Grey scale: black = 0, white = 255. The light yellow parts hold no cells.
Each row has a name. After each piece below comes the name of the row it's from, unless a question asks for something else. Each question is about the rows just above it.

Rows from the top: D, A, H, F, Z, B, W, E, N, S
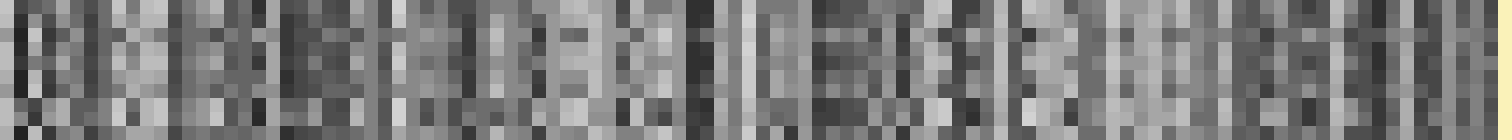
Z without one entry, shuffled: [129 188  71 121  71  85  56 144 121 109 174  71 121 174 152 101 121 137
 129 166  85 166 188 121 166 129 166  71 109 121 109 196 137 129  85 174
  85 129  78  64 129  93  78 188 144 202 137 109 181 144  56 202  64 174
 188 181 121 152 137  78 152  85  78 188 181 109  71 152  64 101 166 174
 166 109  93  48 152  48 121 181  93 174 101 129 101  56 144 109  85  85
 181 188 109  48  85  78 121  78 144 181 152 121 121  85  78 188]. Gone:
[115]
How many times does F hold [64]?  4
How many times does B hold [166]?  12
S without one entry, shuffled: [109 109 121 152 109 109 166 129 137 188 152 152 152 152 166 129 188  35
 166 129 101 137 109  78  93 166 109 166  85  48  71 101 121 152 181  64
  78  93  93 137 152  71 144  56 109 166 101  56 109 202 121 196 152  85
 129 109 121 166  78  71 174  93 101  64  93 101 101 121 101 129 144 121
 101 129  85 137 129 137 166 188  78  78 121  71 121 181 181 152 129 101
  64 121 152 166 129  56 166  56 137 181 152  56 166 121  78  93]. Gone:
[159]
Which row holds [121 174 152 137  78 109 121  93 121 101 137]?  W

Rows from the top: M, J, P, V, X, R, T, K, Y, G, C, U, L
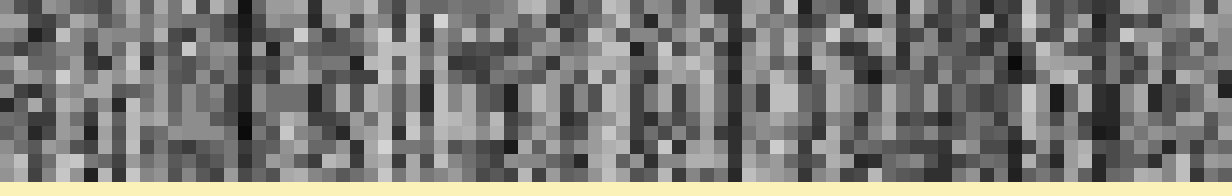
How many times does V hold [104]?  4
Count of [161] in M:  6
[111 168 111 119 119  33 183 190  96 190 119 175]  X
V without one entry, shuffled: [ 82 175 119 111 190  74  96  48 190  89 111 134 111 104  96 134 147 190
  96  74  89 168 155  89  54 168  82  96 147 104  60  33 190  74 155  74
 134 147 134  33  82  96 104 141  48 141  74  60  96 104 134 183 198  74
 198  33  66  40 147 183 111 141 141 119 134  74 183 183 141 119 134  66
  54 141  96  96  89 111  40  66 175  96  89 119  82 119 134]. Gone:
[127]
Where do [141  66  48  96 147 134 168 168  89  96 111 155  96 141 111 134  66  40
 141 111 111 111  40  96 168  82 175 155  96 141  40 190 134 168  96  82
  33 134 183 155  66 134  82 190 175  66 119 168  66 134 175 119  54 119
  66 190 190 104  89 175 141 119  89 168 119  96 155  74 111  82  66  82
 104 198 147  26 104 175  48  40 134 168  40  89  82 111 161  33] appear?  T

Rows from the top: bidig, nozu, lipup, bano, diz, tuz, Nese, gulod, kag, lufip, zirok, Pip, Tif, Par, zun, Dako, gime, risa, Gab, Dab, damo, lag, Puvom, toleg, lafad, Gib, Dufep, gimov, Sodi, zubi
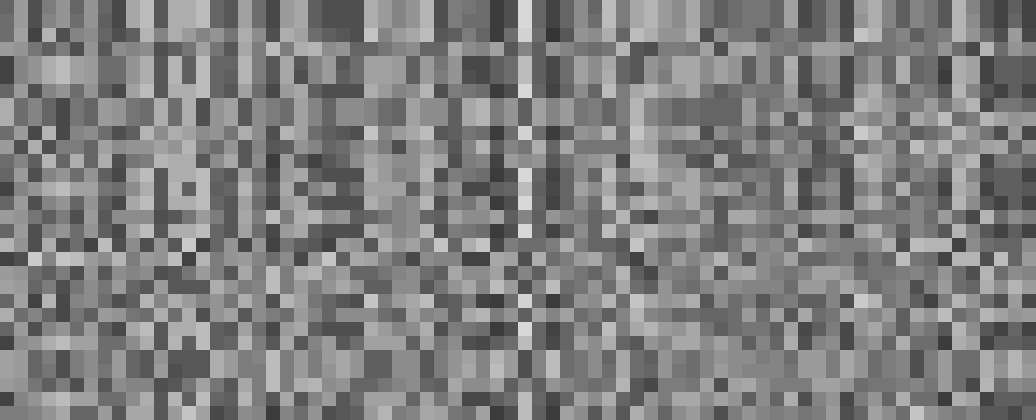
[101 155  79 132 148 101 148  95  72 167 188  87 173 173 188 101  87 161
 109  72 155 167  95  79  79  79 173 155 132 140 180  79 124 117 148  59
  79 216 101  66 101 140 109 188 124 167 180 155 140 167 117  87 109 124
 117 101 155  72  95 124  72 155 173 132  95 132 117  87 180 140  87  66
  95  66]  zun
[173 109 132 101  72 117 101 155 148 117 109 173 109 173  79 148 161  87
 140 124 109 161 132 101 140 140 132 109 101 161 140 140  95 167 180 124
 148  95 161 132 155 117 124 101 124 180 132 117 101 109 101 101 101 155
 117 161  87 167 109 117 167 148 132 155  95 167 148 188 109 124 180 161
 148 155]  kag
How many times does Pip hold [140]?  9
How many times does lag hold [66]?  3

